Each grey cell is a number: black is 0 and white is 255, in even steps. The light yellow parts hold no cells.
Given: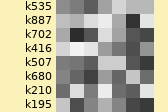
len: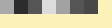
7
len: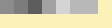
7
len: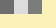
3
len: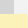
2
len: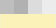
4
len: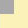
1

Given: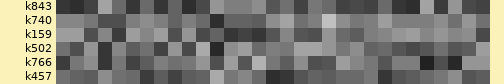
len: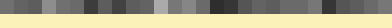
28
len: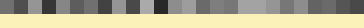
26
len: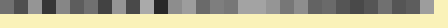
31

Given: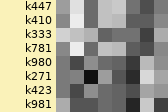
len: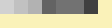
7
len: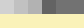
6
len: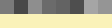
8
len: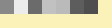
7
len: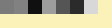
7
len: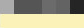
6
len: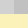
2

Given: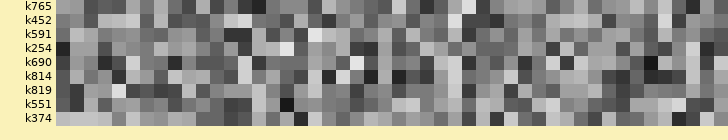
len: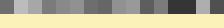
16
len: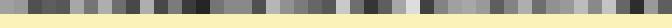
48

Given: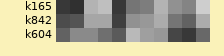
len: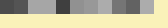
11
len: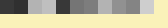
11
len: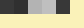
5
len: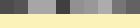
10
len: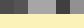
6
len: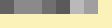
7

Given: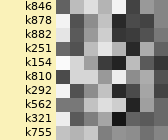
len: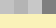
4
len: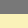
2
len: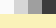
4
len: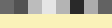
8
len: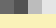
4

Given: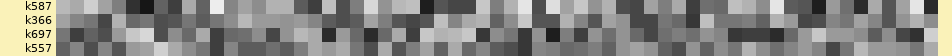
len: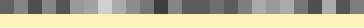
26
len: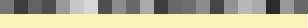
22
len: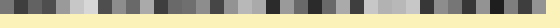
39
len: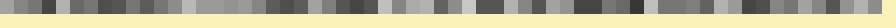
63
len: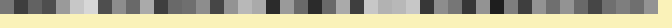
47
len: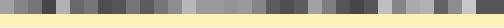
36
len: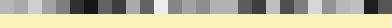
28

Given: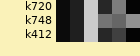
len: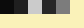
5
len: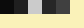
5
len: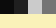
4

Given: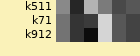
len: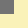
1
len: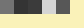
5
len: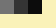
3
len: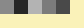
5

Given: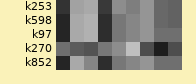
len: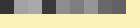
9
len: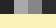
4
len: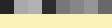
8
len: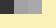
3
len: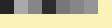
7
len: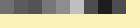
9
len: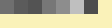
7

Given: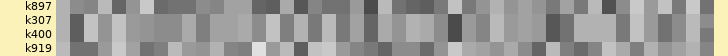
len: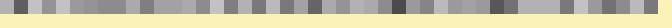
47
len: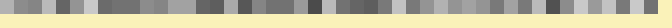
47
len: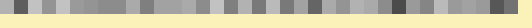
37
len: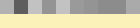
10
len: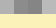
4

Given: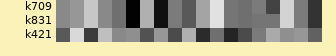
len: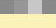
4
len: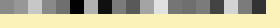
19
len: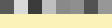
8

